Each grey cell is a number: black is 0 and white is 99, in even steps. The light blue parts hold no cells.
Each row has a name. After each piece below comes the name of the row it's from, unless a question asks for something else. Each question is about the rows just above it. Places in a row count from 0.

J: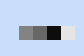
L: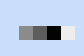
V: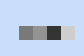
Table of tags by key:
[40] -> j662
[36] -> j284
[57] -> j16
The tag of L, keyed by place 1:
j284
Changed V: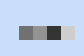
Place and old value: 0, [47]
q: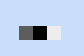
L
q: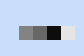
J
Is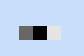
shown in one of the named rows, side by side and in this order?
no
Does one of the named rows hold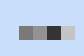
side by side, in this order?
no

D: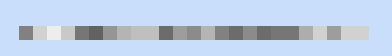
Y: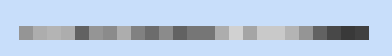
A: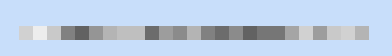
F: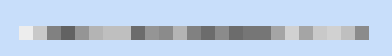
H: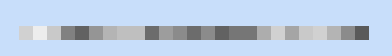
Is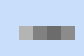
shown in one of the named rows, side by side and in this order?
yes
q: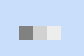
D
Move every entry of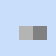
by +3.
[73 53]

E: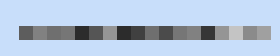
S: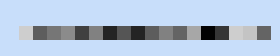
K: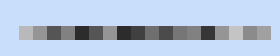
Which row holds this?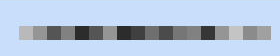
K
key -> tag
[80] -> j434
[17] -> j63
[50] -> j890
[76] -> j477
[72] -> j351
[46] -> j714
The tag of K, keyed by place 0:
j351
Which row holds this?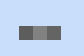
S

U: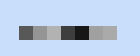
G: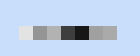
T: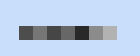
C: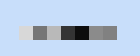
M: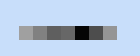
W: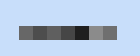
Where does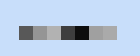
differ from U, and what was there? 4, [9]
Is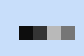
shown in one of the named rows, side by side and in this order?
no

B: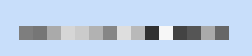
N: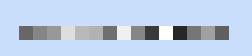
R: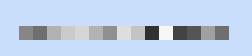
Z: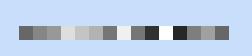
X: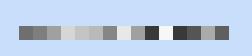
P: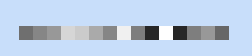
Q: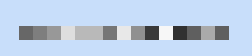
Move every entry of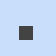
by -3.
[23]
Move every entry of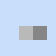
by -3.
[69 49]
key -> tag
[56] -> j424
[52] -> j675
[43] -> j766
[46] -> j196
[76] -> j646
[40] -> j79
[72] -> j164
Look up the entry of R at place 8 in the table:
j646
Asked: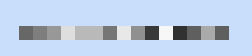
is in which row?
Q
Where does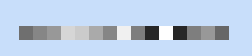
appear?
P

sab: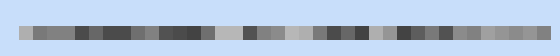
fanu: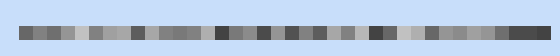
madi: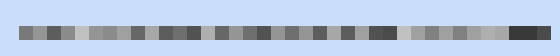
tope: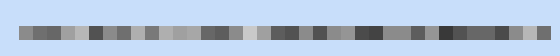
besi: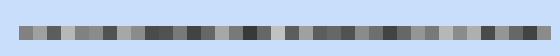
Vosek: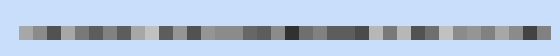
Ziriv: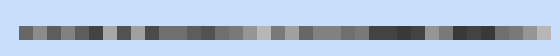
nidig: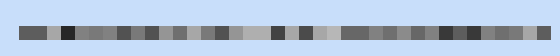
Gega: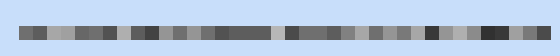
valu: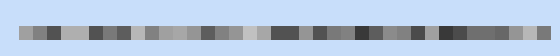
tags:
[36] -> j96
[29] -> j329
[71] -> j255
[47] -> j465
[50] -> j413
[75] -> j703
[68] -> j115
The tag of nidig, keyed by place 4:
j413
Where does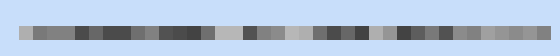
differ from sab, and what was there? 21, [47]
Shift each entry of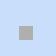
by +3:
[71]
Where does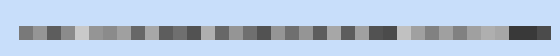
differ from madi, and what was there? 4, [75]

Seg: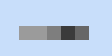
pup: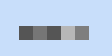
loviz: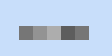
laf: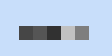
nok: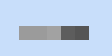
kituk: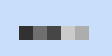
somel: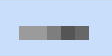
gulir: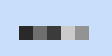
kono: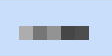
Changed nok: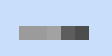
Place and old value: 4, [33]
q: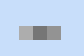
kono
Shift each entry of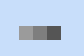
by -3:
[57 46 30]
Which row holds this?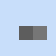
loviz
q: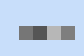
pup
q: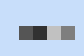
laf
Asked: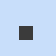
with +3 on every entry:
[26]

